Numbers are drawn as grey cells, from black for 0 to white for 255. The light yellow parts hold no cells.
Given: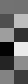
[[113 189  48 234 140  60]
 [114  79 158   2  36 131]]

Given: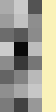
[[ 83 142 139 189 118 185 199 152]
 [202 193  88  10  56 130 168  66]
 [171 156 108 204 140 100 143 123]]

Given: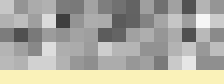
[[149 203 138 189 143]
 [180 245 185 152 143]
 [ 82 158  80 197 230]
 [161 198 171 179 201]
 [112 165 150 146 122]
 [159 131 174 146 160]
 [ 99  98 161 181 151]
 [113  91 100 182 172]
 [126 171  92 206 172]
 [163 173 159 156 142]
 [121 148 163 171 151]
 [123  62 145 174 178]
 [177 219 156 221 209]
 [171 159 121 136 209]
 [148 189  80 160 178]
 [199 177 124 180 185]]

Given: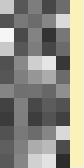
[[108 218 119 107  55 107 143  82  65 217  76  44]
 [ 71 134  51  70 229 171 103  92  83 134 185 226]
 [125 108 131 125 207 150 114  72  61 108 172 209]
 [ 87 121  74  87 137 127 112 128 127 121 127 134]
 [201  82 246 201  81  86 133  66  59  82  95  89]]

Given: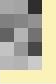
[[ 46 146 114  71 202]
 [164 133 180 151 179]
 [168 128  98 195 183]]

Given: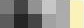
[[171 172]
 [198 162]
 [146  69]
 [ 68  37]
 [122  92]]

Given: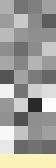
[[160  93 143 201 154 103 221 253 144 160 105]
 [127 138 143 141 180 123 207  41 143 144 113]
 [115 201 150 110 133 163 116 210  81 195 104]
 [175 155 186 142 166  84 242 151 145 248 232]]
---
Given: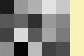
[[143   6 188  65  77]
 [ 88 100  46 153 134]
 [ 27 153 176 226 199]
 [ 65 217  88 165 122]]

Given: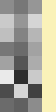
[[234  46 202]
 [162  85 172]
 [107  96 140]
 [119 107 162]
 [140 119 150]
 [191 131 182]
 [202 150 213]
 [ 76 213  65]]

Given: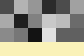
[[170  31 129 200 188 107]
 [138 119  19 224  96  96]
 [ 76 179 150  43  76 161]]

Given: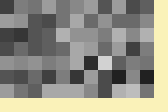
[[ 64  54  84  95 177 146 146 125 177 136 177]
 [ 84  75 106  64 125  54 156  75  33 136  33]
 [ 75 106  84  95 106 168 156 106 156  64 125]
 [156 116  95 168 168 168 136  75 177 189 116]
 [ 64 125 116 156 116 136 156  84 156  75  95]
 [146 136 146 125 136 168  45 210  95 125 116]
 [156 146  84  75 116 168 106 146 106 106 136]]

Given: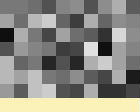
[[153  92 193 204  82  70 174  50  50  70]
 [184 101 120  38  82  38 174 204 162 110]
 [162 110 184 204 101  61 174 101 141 132]
 [120 120 110  82 132 141  82 141 174  92]
 [ 82 153 132 120  61  70 224  15 162 132]
 [184 162 193 120 110 141  92  70 174  27]
 [ 15 174 120  70 162 110  92  50 215 141]]

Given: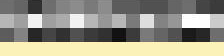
[[110 101  49 110 131 140 122 140  92  92  81  81 101 110  69  59]
 [ 92 131  39  69  49  81  59  49  18  59 122 101  81  27  39 110]
 [182 159 242 159 171 242 182 150 182 122 222 131 150 254 254 203]]

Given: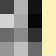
[[106 139  47]
 [211 169   7]
 [ 66 179  18]
 [149 191 106]]

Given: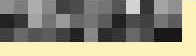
[[ 34  53 164 116 154 104 116  93  34  75  65 116  93]
 [ 65 104  84  93  65  34 135  44  53 104  75  23  23]
 [144 125 173 135  65  75 125 116  84 211  53 164 144]]
